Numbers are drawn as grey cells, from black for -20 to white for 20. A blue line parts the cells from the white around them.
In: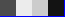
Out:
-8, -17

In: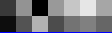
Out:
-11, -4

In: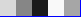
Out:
14, 6

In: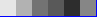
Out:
16, 1

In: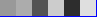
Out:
4, 15

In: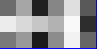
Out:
-3, -4

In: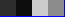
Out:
-13, 2
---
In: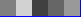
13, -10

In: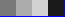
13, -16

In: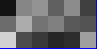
13, -17

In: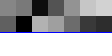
13, -20

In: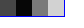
13, -19

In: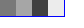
17, -10

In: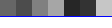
11, -14

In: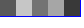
11, -11

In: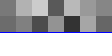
12, -12
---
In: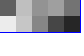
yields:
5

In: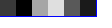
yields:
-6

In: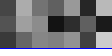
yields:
-14

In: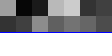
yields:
-12

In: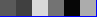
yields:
-19

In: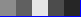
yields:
-8

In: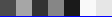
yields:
19

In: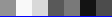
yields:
-17

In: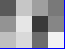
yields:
5
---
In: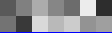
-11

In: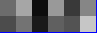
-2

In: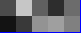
-11

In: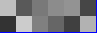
12

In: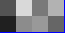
2

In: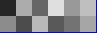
-8

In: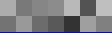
4

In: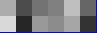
-14

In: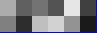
-13

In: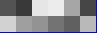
5
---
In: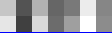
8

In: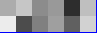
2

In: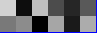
10

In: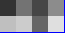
-9

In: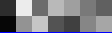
-3

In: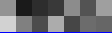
-13
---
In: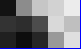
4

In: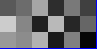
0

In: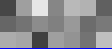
-2

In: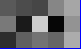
-4

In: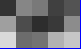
8

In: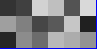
7

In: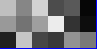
3

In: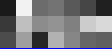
-4
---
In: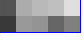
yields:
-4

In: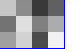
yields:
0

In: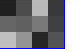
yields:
-1

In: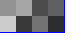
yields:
-2

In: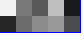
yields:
4

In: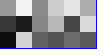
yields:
-9
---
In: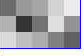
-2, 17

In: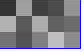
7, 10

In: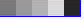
8, 14

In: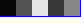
16, 16

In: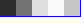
15, 19

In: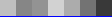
13, 13

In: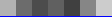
-5, 12

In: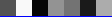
3, 19

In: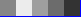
5, 17

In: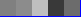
10, 10
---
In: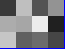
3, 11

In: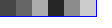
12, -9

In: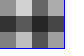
7, 0

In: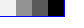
-20, 18

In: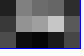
-13, -8

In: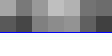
-3, -6

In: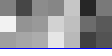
-1, 5

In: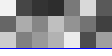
-6, 12
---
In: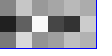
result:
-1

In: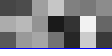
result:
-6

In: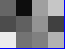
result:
17

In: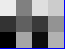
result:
-20

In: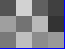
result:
-1

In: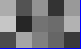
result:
-8

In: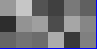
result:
-4

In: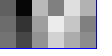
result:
-2
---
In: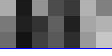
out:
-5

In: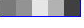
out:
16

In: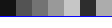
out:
4

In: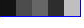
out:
-4

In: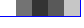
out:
-12

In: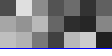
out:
-4

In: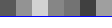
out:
1
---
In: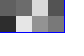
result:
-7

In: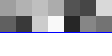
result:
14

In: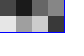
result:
1

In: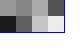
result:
-7

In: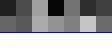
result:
-10

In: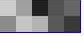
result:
-4

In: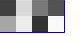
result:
-7

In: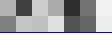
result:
18

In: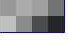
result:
-2

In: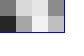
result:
2
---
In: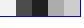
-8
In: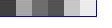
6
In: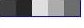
-14
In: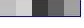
13
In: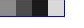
-8
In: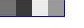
-11
